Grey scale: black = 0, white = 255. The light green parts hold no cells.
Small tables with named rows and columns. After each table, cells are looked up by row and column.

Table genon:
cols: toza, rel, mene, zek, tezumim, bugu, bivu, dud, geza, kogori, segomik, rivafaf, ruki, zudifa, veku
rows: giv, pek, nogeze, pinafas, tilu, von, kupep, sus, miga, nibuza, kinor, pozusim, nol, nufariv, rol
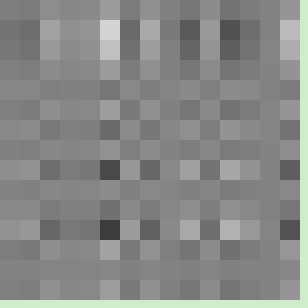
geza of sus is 131
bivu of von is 122
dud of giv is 144
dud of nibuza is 136
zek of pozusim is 121
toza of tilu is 134
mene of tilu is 127
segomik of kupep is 125
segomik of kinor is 126
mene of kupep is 121
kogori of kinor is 142
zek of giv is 135
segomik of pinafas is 139
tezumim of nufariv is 132
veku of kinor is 119
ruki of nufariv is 130
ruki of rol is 125
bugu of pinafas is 156

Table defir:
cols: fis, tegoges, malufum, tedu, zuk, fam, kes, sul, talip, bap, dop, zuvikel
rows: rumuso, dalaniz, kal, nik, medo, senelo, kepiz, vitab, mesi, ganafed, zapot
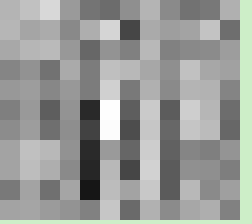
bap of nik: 193
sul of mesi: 210
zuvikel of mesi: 126
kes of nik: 184
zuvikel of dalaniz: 110
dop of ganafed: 138
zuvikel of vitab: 148
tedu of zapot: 147
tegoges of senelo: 153
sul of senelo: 202
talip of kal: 129
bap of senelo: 206
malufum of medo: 135

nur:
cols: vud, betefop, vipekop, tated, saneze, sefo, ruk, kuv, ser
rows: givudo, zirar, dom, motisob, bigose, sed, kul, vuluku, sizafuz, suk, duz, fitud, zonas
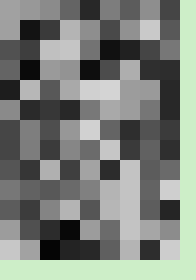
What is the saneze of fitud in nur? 156
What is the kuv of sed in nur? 118
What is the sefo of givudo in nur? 125
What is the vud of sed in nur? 138
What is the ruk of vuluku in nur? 58
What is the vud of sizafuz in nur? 85
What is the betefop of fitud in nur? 80

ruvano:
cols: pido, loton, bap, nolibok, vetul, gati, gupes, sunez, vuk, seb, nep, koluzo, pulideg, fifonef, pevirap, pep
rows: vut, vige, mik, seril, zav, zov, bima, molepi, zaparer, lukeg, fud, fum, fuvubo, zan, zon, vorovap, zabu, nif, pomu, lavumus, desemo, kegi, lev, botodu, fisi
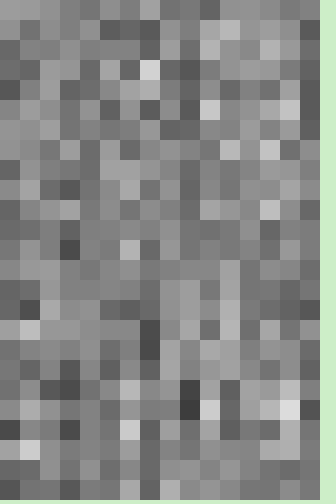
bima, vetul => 130
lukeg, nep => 135
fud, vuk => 128
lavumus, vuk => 148
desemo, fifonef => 182
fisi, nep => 148
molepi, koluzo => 184
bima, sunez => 151
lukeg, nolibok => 88
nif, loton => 131
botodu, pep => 117
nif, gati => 110
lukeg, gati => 138
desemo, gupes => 149
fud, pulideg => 136
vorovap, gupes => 95
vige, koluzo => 183
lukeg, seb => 102
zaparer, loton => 146
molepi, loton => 138
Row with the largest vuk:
fisi

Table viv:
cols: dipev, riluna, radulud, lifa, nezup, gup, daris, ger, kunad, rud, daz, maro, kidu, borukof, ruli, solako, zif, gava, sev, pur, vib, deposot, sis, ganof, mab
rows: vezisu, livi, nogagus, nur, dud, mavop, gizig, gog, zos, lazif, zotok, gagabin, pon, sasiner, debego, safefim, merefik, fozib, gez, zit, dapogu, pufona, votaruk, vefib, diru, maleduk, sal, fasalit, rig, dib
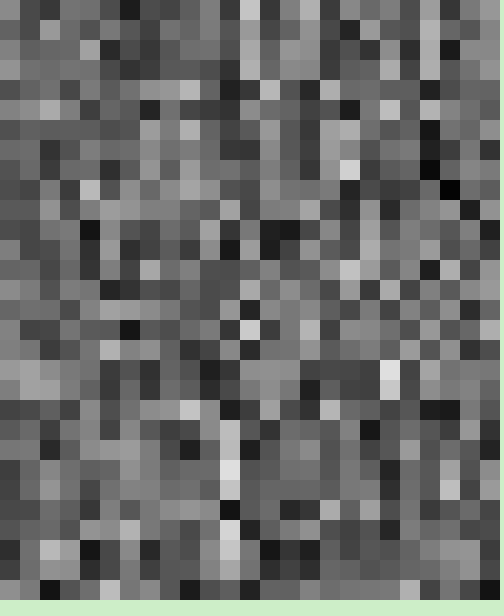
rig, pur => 89
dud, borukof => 183
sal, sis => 111
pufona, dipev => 89
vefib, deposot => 87
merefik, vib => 78
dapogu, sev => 94

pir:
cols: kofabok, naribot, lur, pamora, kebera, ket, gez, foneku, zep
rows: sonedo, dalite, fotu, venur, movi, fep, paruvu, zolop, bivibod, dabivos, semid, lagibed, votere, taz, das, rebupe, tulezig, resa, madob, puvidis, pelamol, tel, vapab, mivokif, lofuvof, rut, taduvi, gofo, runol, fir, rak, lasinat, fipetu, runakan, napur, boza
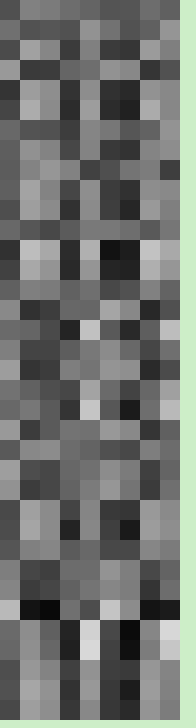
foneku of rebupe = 40
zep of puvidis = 160
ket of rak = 196
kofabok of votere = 49
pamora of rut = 68
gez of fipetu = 16
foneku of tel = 53
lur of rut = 139
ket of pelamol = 87
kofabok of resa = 127
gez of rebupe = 136
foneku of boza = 148
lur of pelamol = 90
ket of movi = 49
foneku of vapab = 126
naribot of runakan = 151
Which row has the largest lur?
votere

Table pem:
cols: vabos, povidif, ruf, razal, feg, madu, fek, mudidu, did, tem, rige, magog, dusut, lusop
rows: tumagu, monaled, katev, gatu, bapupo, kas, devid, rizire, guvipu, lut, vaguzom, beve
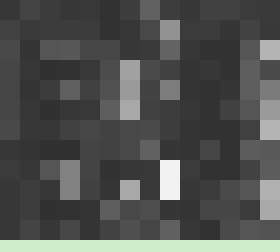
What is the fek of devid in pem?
72
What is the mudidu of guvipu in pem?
56
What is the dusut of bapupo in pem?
94
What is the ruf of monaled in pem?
60
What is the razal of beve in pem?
71
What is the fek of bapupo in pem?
154
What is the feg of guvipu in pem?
68
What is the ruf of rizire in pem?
49

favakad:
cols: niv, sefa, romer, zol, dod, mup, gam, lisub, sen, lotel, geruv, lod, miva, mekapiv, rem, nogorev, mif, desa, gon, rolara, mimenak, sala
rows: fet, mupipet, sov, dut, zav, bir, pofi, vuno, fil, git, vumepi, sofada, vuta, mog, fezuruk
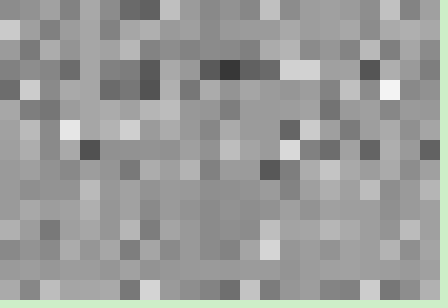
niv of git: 154
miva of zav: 165
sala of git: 181
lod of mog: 153
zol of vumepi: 161
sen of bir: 188
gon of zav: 139
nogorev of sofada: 165
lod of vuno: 189
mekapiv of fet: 192
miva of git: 147
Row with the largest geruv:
zav

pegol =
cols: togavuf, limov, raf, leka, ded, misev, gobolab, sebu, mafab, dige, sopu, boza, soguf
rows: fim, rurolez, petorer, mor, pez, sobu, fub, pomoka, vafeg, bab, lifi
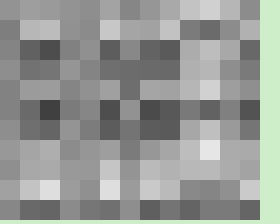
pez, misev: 160
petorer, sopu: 189
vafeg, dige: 184
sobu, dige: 121
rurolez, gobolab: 165
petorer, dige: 172
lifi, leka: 139
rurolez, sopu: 107
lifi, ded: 118
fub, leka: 148
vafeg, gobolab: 148
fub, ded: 124
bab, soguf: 202
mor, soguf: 122
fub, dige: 167
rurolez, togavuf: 126
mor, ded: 132
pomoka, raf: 174
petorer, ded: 144

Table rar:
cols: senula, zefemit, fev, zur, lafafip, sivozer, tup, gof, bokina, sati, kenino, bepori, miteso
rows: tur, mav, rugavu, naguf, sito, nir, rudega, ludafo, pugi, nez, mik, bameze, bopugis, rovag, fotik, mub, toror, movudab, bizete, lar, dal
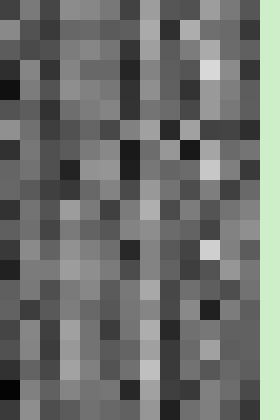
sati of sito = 51
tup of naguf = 37
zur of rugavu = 124
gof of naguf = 131
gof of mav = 170
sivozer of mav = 91
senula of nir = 83
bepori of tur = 121
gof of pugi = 119
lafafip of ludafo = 122
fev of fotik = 79
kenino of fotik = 94
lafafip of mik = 122
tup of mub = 118
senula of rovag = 33
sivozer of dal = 104
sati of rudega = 161
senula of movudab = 81
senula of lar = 4

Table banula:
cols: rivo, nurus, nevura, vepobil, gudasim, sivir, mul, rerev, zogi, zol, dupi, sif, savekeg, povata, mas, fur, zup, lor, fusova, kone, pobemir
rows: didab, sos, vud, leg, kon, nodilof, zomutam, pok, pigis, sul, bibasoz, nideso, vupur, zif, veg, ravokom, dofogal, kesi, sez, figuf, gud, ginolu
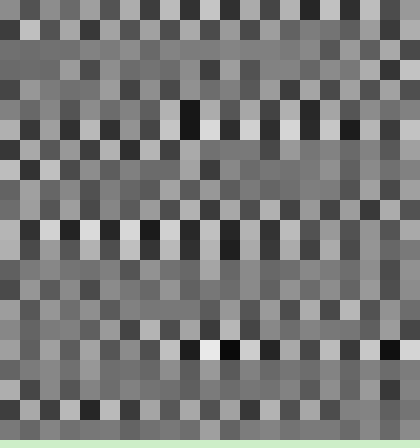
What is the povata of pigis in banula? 118
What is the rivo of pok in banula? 55
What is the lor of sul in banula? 82
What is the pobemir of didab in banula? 153
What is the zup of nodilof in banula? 165
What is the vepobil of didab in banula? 106
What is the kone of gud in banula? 96
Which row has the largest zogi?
nideso

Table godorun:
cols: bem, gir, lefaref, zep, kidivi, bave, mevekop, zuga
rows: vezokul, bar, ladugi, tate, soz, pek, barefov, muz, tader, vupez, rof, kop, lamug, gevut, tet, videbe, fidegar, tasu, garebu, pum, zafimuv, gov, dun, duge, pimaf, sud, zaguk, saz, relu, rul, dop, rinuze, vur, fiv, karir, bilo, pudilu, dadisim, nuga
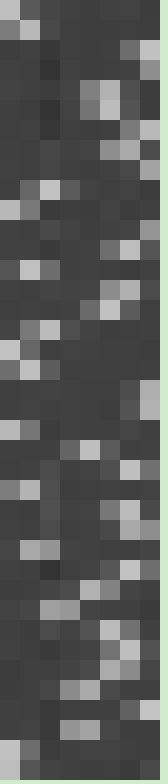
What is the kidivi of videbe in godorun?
106
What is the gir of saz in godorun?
168
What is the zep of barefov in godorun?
63
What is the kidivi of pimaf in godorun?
63
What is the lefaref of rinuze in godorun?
75
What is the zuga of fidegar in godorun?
64
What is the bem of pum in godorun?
63
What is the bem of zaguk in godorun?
65
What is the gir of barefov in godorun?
65
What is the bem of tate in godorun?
65
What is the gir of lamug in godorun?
65
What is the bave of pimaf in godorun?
65
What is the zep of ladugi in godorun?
63
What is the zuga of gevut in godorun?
65
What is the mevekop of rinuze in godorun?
113

